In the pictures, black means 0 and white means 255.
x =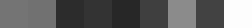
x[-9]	116
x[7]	66
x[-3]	139

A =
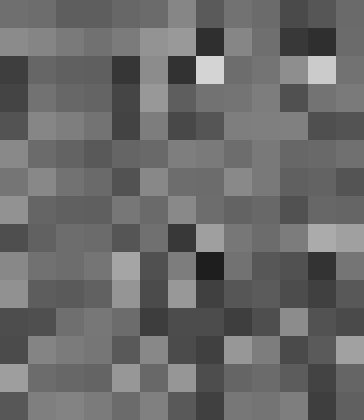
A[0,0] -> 111
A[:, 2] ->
[94, 122, 96, 103, 126, 99, 114, 96, 109, 109, 90, 111, 123, 103, 131]
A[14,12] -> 96
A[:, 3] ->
[94, 113, 95, 100, 115, 89, 106, 95, 107, 117, 97, 119, 118, 100, 123]
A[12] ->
[75, 132, 123, 118, 89, 136, 75, 64, 151, 125, 74, 90, 161]
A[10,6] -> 152
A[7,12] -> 101
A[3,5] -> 152
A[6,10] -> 96
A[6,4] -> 82
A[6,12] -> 84
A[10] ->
[145, 93, 90, 97, 149, 75, 152, 64, 86, 91, 76, 64, 88]
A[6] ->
[117, 136, 114, 106, 82, 136, 109, 108, 137, 121, 96, 99, 84]
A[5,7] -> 122
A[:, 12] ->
[106, 107, 114, 122, 83, 112, 84, 101, 160, 117, 88, 74, 161, 101, 96]
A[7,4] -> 119
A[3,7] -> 114
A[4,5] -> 125
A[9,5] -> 80
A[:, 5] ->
[107, 147, 140, 152, 125, 105, 136, 106, 112, 80, 75, 61, 136, 104, 128]
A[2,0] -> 62
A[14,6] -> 89
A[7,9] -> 104
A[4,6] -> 72
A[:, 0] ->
[111, 139, 62, 68, 83, 137, 117, 146, 78, 136, 145, 77, 75, 158, 87]
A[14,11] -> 62
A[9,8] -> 114

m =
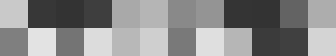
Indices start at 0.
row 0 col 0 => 201
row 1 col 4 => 184
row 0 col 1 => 55
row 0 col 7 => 148
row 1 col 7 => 223
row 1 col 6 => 121
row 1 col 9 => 59

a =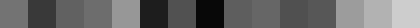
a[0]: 115
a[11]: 87
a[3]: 109
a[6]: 81

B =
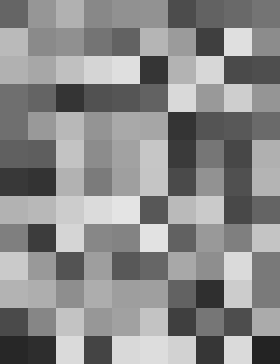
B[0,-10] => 101
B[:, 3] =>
[136, 116, 213, 81, 148, 140, 123, 219, 135, 158, 173, 151, 68]
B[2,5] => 53
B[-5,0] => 127
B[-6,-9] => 184
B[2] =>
[177, 167, 192, 213, 223, 53, 179, 215, 74, 78]
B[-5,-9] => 60
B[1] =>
[186, 138, 144, 116, 98, 181, 155, 63, 223, 140]
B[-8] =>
[96, 94, 195, 140, 162, 198, 58, 118, 71, 176]
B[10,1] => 174
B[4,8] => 88
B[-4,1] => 153
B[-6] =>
[178, 184, 204, 219, 228, 87, 186, 202, 72, 100]
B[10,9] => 122
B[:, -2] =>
[105, 223, 74, 206, 88, 71, 80, 72, 127, 218, 204, 77, 218]
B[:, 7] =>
[98, 63, 215, 153, 84, 118, 146, 202, 153, 142, 47, 118, 54]
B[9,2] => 83
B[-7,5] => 197
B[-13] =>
[101, 150, 177, 136, 145, 146, 76, 98, 105, 116]
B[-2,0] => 74
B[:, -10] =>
[101, 186, 177, 111, 111, 96, 56, 178, 127, 202, 179, 74, 39]
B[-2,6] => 63
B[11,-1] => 171
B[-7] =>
[56, 51, 178, 123, 159, 197, 74, 146, 80, 180]
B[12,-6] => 217
